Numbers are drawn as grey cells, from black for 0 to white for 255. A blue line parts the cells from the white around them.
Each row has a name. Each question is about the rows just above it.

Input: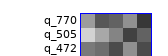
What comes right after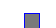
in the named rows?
[110]
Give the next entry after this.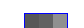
[55]
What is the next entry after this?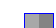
[65]
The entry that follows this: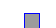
[87]
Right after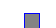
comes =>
[65]
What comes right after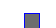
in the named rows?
[75]

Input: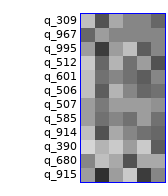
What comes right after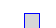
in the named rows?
[180]
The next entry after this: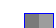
[157]
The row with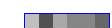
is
q_309
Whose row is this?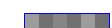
q_585
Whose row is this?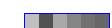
q_914
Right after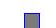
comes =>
[157]

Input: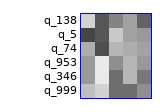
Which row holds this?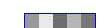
q_346
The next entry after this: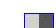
[132]
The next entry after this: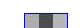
[173]
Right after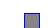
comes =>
[162]
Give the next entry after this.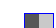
[162]
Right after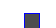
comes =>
[182]
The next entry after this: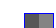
[162]

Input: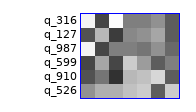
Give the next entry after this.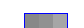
[93]
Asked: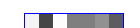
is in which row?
q_316
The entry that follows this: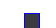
[136]
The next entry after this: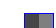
[127]
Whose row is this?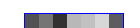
q_910

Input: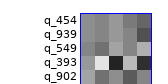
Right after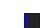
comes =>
[186]
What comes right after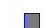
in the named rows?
[102]
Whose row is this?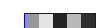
q_393

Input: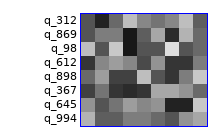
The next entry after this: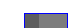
[105]
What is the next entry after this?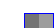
[135]
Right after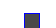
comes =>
[147]
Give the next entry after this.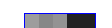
[200]

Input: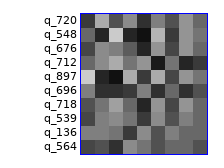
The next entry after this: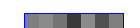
[104]
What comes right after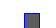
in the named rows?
[37]
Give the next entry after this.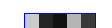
[148]
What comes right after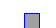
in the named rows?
[104]

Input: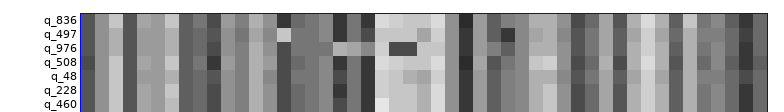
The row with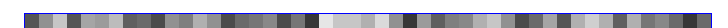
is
q_460
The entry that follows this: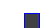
[106]
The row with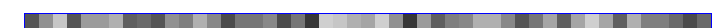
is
q_48
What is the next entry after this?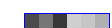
[165]
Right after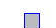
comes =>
[95]
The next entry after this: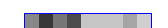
[145]

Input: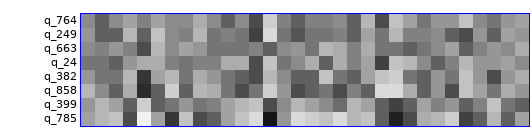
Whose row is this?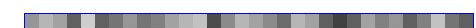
q_399
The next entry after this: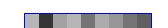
[76]
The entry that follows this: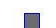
[182]
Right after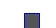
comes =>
[117]
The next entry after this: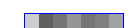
[182]

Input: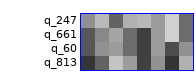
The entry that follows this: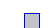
[156]
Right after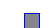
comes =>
[165]
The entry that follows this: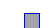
[108]
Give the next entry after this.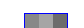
[64]
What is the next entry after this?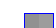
[108]

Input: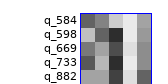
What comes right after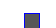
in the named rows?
[183]
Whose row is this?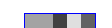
q_882
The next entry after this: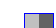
[45]
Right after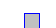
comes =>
[99]
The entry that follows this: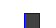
[223]

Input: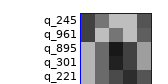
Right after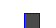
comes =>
[45]
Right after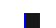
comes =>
[65]
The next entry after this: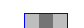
[94]
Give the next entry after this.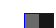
[65]

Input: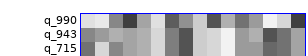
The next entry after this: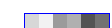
[164]
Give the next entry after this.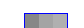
[215]
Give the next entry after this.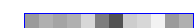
[83]
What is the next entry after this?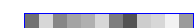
[155]

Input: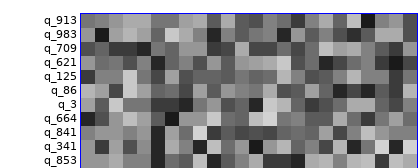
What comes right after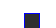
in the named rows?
[91]
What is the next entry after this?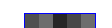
[129]
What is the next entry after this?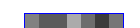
[160]
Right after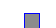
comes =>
[38]

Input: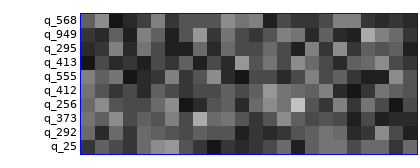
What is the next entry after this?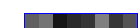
[140]
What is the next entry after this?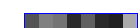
[128]
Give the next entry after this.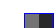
[96]
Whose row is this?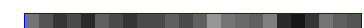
q_412
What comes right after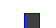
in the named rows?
[128]

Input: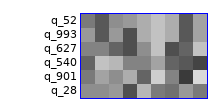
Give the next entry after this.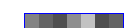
[194]
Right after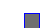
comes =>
[153]
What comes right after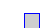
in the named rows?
[131]
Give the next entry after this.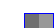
[122]
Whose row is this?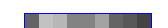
q_540
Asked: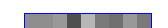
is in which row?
q_28

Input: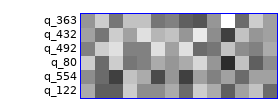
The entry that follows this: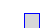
[150]
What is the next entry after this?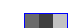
[171]
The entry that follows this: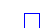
[107]
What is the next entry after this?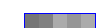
[215]
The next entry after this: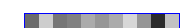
[95]
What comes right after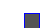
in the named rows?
[150]
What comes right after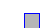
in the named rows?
[194]

